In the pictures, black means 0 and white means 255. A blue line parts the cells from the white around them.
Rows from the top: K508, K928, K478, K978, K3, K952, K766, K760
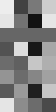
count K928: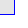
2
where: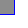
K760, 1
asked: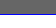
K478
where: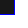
K978, 2
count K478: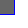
4
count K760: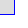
0

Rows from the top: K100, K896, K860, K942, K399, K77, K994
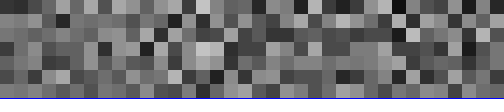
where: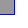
K942, 9
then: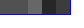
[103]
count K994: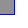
3
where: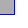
K896, 28

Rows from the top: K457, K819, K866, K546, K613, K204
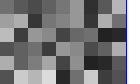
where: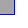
K613, 3
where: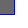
K866, 5
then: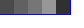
[89]
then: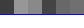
[34]
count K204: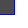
0

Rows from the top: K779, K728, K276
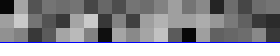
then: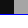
[137]
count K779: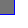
5
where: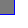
K728, 16
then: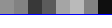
[165]
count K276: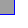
1
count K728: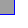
4

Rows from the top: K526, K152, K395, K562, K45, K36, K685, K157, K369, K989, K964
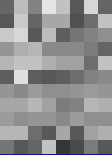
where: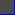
K964, 5
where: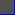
K152, 5
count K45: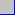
3
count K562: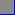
3
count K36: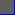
3
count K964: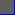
0
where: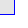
K526, 3

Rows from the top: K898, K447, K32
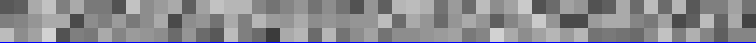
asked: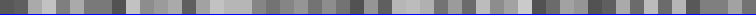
K898
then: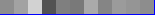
[107]
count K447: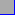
10
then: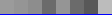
[127]
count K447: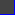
1
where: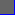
K447, 51
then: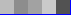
[107]

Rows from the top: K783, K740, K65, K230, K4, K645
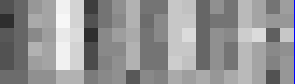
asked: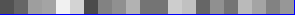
K4
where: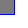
K645, 6
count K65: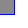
4

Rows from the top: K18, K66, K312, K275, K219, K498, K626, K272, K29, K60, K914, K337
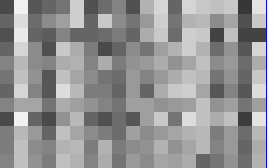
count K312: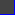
3
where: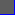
K312, 3

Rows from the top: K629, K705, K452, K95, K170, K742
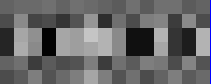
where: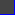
K705, 2
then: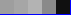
[16]
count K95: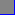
0
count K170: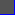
2
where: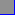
K452, 2
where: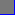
K170, 11
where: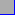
K95, 1

